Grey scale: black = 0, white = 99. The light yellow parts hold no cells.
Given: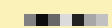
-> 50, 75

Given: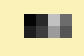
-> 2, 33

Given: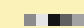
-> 54, 63

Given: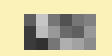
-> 37, 54

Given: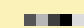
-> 33, 85

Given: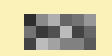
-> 18, 35

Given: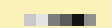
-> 78, 56

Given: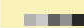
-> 69, 16
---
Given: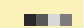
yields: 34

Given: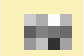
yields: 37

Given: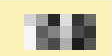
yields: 15

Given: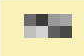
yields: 28

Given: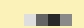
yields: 39

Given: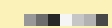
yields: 28

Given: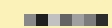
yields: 17

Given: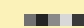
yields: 22

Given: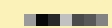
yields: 16

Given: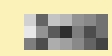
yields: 26
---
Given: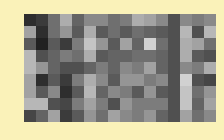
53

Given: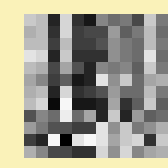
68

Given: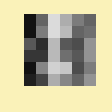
57

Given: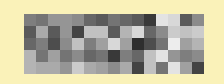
26

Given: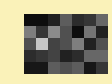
21

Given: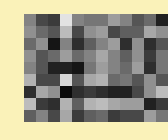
46

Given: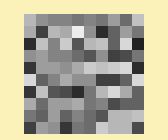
29

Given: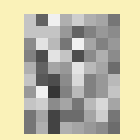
42

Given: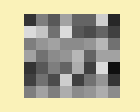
54
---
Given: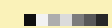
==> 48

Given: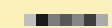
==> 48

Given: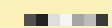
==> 64

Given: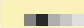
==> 68

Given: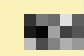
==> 42

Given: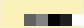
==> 38

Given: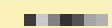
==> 50

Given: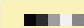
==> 52
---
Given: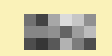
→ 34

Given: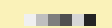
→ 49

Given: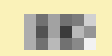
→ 72

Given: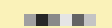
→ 53

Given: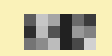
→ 73

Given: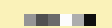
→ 41

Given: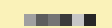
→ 45

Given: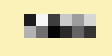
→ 2
